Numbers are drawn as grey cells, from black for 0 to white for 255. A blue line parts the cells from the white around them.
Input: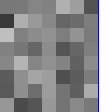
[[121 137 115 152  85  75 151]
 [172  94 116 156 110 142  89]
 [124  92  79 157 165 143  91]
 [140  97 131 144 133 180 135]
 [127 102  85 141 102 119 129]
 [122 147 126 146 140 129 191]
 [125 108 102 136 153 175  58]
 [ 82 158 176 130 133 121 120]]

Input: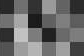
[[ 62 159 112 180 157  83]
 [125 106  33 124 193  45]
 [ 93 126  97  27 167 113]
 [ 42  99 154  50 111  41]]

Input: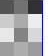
[[156 174 157]
 [216 131 232]
 [237 171 203]
 [ 49 114  83]]

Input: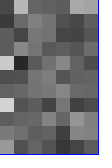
[[ 91  69  56  83 100  80 153]
 [130 133  63  98  94 112 122]
 [128 149 102 131 104 100  93]
 [ 76  65 118  67  92  83 211]
 [103 105 134 120 115 103  98]
 [ 99  97  85 125 116  81  79]
 [ 77  98 135 113  90  39 202]
 [108  85  94  89 116 135  92]
 [ 86  68  69 114 119  70  93]
 [ 95  72  80 115 127 105  59]
 [164 169  92  96 101 183  72]]

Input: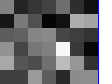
[[141 140  41  93 155  64  64]
 [ 50 150 188 112  77  86 168]
 [  7  57 246 129 119  69 147]
 [ 51  62  70 137 133  97  92]
 [165 172  17   5  80 122  23]
 [ 16  46 110  67  53  35 131]]

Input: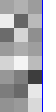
[[217 154 146]
 [231 105 124]
 [ 61 126 151]
 [187 244 212]
 [158 172 154]
 [143 213 107]
 [186 101 236]
 [156 177 163]]

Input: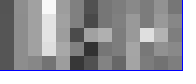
[[126 114 124 164 103 131  81  55 157 115 135 141  85]
 [137 145 120 165 125 118  50 128 168 222 161 141  85]
 [126 179 223 153 125 176 161  75 157 227 161 141  85]
 [135 153 124 153 128 118  73 128 161 227 161 141  85]
 [118 146 124 137 125 118  81 128 157 248 161 142  84]]

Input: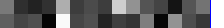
[[ 55  77 147   7 126  52  63  35  80  70 249   5  79  69  95]
 [115  85  20  68  84 146 206  61  75  61 174  49  34  47 121]]

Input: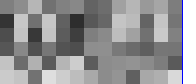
[[217 175 168  96 148 140 169 189 205 222 114 195 203]
 [ 90 125 139 147 143 140  92 205 181  91 177 108 195]
 [117 118  94 107 121 143 142  78  83 119  80 136  86]
 [129 201 113 161 189 138 127  62  92 195  56 195  77]
 [117 196 100 187 196 103  88  45  97 198 113 199  52]
 [125 166 153 182 161 109  99 136 129 113 182 141 127]]
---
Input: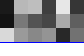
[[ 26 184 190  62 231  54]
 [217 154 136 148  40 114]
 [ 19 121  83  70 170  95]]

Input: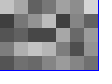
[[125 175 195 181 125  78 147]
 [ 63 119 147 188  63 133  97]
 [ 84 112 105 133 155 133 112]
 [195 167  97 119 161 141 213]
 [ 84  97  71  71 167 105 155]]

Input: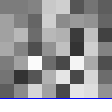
[[124 161 251 108  72 244 169  78]
 [ 93 139 214 161  72 229 222 146]
 [124 124 131 200 207  85 116  93]
 [161 184 108 184 177  59 192  65]
 [161 131 101 207 139 154 146 101]
 [116  51  85 177 229  72 214 108]
 [169 131  78 146 192  51 207 131]]

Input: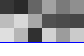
[[188 216 168  81  75  69]
 [ 55  42 101 162 122 143]
 [223 182  48 210 156 203]]

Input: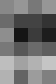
[[190 162 178 197]
 [178 100 156 128]
 [136 150 120 150]
 [120  87 107  94]
 [107  67  67  51]
 [142  21  59  29]]

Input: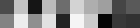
[[131 237 143 225  35 245 203   6  56  50]
 [ 75 195  21 187 109 211 174 159  69  89]]

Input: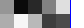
[[173 246 185  61  75]
 [150  10  40 129 223]]

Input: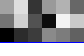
[[116 208  82  13 243 202]
 [  0  44  60 138 124  97]
 [162 222  52 154 178 103]]
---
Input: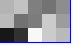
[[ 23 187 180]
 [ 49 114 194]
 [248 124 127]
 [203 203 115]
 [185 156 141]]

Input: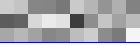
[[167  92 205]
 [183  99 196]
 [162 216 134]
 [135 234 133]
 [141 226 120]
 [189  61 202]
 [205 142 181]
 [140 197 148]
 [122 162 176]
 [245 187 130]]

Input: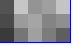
[[ 58  74  83]
 [118 155 198]
 [160 165 148]
 [124 132 159]
 [ 94 143 196]]

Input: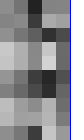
[[142 183 189 128 149 196 200 144 132 141]
 [119 160 157 105 117 174 175 118 137 116]
 [ 60 162 140  74  61 137 136  95  59  34]
 [197 181 178  45  39 211 198  49 170 131]
 [153 123 109 101  80 105 106  75 160 132]]

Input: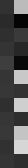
[[ 52  49  56  54  47  55  53  62  52  47  42  50]
 [ 46 214 196  46 207  51 200   9  39  58   5 187]]

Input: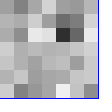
[[205 179 197 206 172 180 160]
 [130 198 177 176 142 172 130]
 [151 158 162 186 233 206 167]
 [166 167 184 179 225 158 211]
 [240 171 190 182  47 109 159]
 [195 198 158 197 103 125 153]
 [142 202 202 209 234 211 182]]

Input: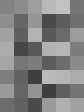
[[108 154 126 165 171 162 142 130]
 [ 98 102  99 118  70  96 102 139]
 [ 75 148  62 125  88 179 150 157]
 [154  63 186  92 177  89  74 185]
 [175  96 181 109 181 107  93 194]
 [162 116 171 137 125 155 112 117]]

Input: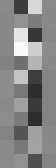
[[139 138 131 141 137 140 140 130 135 136 135 138]
 [145 121  85 123 159 120 195 111 248 229 145  60]
 [ 78 163 162  45  57  44  62 180 206  54 125 216]
 [132 137 136 131 132 131 132 136 139 134 136 137]]
